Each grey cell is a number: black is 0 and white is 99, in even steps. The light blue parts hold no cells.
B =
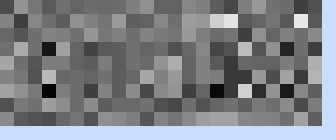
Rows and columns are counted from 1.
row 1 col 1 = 30
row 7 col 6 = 42
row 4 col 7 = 26
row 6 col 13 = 59
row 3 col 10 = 43
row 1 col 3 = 46
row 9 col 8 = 56
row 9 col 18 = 52
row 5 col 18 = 40
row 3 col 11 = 51
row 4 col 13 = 31
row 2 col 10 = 37
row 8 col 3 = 44
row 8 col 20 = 43
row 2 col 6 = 56
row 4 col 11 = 39
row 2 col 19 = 39
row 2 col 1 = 51
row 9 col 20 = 50
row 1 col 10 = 49
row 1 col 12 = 38
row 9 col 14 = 53
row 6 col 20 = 30
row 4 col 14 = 40
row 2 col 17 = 88
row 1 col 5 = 44
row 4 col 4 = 9
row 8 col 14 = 43
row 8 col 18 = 37
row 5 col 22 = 40
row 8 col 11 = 44
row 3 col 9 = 50
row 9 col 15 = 61
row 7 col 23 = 37
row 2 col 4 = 43
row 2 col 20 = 45
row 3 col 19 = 56

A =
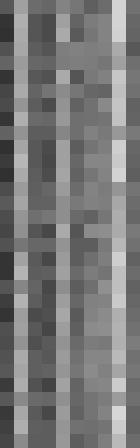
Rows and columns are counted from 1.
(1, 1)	34
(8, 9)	76
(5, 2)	60
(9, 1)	21
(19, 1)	20
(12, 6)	40
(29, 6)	40
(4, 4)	33
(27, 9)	64
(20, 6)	41
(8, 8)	53
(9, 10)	39
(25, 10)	48
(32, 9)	72
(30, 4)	28
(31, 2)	68
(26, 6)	44
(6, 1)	20
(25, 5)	57
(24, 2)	62
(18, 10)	44
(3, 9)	81
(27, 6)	46
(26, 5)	60
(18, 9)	71
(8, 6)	38
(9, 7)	44
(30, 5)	60
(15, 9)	65
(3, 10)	39
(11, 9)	80
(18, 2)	46
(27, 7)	54
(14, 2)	60
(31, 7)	43

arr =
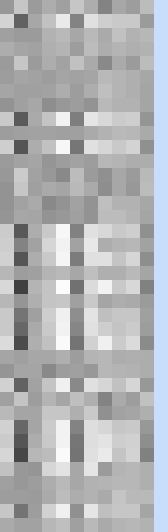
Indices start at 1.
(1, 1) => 59
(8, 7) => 57
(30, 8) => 56
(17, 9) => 78
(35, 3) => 61
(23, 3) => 62
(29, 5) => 64
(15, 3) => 66
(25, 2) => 29
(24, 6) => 52
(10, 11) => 66
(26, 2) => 62
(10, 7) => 66
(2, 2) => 38
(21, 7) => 85
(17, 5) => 96
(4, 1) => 67
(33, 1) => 83
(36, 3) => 60
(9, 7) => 89
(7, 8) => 74
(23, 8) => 74
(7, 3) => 62
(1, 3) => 60
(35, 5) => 72
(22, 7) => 78
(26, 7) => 70
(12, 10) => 67
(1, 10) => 61
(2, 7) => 87
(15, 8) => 74
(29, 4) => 70
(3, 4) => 69
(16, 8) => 73
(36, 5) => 73
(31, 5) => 94
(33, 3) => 71
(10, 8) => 69

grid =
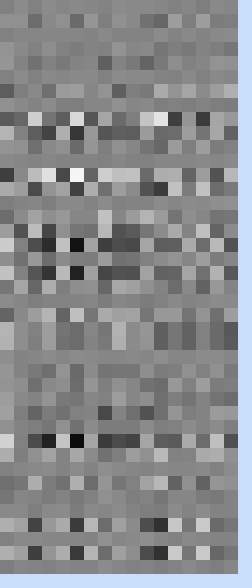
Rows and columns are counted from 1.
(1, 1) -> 50
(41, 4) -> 50
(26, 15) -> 54
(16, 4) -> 55
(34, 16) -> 50
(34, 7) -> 51
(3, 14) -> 53
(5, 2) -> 51
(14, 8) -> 43
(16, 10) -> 60
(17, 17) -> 54
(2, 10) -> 53
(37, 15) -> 54
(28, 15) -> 61
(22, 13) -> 53
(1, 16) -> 53
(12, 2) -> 52
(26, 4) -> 54
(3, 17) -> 54
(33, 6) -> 65
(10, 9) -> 37
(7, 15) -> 54
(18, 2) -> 50
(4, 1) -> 57
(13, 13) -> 68
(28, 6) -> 42
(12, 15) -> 53
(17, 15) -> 74
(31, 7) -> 54
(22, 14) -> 51
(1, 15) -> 49
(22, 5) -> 51
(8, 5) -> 49
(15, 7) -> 51
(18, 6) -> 7
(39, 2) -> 53
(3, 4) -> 52
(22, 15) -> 52
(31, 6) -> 44
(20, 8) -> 27

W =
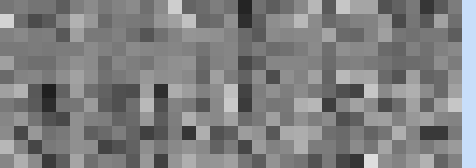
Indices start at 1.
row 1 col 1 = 46
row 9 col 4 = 32
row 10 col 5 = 47
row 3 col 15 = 57
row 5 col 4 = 43
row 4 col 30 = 50
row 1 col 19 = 44
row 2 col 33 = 43
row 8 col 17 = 78
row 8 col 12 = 31
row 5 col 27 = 47
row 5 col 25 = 49
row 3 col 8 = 47
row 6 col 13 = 56
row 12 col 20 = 57
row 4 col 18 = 42
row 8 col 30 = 63
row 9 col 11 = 59
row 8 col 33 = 77
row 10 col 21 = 66
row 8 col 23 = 71
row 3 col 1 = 50
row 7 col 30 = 68
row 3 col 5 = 34
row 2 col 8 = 41
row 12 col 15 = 57
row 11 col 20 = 50
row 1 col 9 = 51
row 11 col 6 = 56
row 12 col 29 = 51
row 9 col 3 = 45
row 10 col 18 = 61
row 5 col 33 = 48
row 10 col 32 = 22
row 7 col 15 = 50
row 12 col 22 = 45
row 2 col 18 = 18
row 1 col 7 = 54
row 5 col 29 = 41
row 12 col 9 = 49

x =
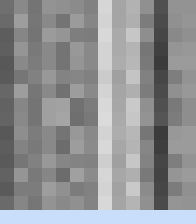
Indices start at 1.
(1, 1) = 43
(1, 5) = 56
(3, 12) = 27
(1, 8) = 83
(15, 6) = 56
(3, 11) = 55
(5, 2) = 53
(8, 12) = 31
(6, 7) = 50
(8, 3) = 45
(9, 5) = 64
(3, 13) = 53
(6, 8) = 79
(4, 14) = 59
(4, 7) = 53
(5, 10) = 71
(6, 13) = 49
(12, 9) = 62
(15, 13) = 58
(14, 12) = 27
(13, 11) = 47
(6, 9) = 62
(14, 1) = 35
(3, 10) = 77
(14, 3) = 48
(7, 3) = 46
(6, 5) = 51
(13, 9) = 65
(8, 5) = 63
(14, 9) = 63
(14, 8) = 82
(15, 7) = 51
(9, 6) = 43
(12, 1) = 35
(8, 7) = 48
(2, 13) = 56
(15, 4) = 57

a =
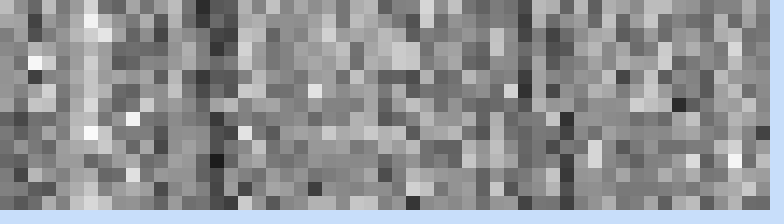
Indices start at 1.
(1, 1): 73
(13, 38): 47
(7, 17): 33
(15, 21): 52
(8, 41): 60
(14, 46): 47
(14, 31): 75
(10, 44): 62
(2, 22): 55
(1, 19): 51
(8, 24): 51
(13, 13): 57
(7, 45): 48
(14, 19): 50
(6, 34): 71
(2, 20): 55
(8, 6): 66
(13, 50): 67
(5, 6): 61
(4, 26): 44
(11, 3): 47
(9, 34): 67
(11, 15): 55
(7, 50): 52
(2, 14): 41
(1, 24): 62
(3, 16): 27
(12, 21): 44
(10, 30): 35
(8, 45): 56
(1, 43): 37
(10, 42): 53
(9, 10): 94
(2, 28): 57
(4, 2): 51
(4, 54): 46
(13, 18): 50
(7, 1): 58
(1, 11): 45
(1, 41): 39

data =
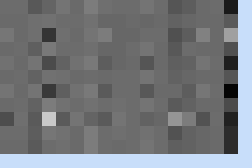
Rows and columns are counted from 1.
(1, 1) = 42
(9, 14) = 48
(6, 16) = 41
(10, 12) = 42
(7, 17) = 2
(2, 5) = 42
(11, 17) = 17
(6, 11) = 45
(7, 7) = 47
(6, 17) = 33
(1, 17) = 10
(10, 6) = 41
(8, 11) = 45
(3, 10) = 40
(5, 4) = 29
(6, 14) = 40
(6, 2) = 42
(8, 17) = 29
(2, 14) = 40
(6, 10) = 42
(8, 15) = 41
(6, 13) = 38
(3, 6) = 41
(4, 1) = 41
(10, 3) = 36
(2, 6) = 42
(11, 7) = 48
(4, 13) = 34
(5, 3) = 45
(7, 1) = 45
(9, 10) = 42
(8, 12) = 42
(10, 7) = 48
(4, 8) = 40
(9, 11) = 38
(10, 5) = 44
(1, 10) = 42
